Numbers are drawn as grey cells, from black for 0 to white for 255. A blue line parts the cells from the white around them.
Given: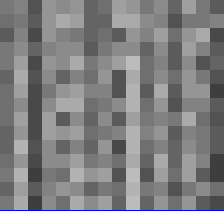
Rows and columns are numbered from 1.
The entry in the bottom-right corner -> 73
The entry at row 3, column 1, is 91
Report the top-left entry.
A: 120
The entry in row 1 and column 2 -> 130
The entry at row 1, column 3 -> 82
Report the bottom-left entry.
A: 120
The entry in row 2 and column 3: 91
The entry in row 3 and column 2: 130
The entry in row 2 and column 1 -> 111
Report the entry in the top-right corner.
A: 91

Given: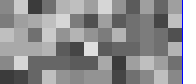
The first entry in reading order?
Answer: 136
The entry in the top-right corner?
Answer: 159
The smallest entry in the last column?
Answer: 80
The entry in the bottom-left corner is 59
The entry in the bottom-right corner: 136
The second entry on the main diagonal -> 159
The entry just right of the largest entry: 91
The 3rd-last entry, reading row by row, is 136
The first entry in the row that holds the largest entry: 169
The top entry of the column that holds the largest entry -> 159
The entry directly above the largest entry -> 147
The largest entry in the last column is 191
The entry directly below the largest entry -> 91
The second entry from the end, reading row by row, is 191
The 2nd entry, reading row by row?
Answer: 202
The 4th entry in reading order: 112
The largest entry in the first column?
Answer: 191
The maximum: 223

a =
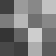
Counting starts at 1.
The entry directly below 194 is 136
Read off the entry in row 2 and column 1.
124
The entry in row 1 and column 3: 136
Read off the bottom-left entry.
72
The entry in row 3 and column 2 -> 101

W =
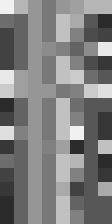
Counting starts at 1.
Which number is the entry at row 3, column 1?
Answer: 66
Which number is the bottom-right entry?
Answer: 87
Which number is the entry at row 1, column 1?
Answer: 241
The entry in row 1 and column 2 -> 181
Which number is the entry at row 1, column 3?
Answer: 150
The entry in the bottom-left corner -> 43
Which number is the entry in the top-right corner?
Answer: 181
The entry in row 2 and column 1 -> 109
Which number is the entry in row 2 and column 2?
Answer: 99

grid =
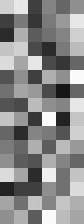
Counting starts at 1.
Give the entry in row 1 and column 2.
231
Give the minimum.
22
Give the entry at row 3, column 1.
43
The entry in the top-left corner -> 208
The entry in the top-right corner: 143
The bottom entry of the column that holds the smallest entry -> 187
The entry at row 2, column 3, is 54
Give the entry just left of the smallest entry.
74
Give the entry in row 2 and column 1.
63
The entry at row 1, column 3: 63
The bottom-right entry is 165
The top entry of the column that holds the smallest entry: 102
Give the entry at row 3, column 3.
92
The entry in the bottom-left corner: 143
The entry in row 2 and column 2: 122
